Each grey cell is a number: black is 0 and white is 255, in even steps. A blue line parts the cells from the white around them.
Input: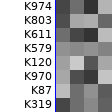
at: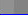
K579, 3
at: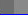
K319, 2
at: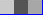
K120, 2
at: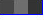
K974, 1
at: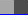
K970, 1
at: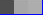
K803, 1
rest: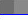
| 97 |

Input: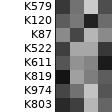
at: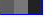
K120, 1
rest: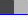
| 138 |

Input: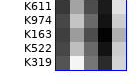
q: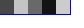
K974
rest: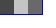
|  19 | 204 |
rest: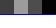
| 175 |
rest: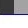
|  77 |  27 | 225 |
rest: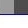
|   3 | 175 |

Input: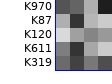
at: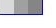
K120, 1
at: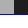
K970, 3
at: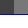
K319, 2

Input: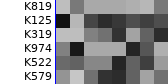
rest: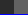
| 163 | 113 |
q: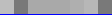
K819
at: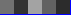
K319, 4

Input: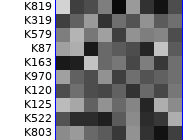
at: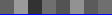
K319, 2
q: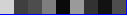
K819
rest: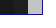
| 105 | 119 |  71 | 126 |  56 | 111 |

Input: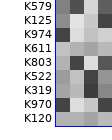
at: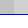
K974, 3
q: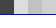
K974
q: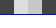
K970
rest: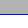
| 164 | 185 |
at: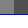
K579, 1

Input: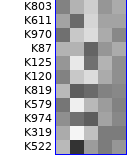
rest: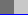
| 220 | 171 | 136 |
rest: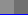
|  93 | 163 | 136 |

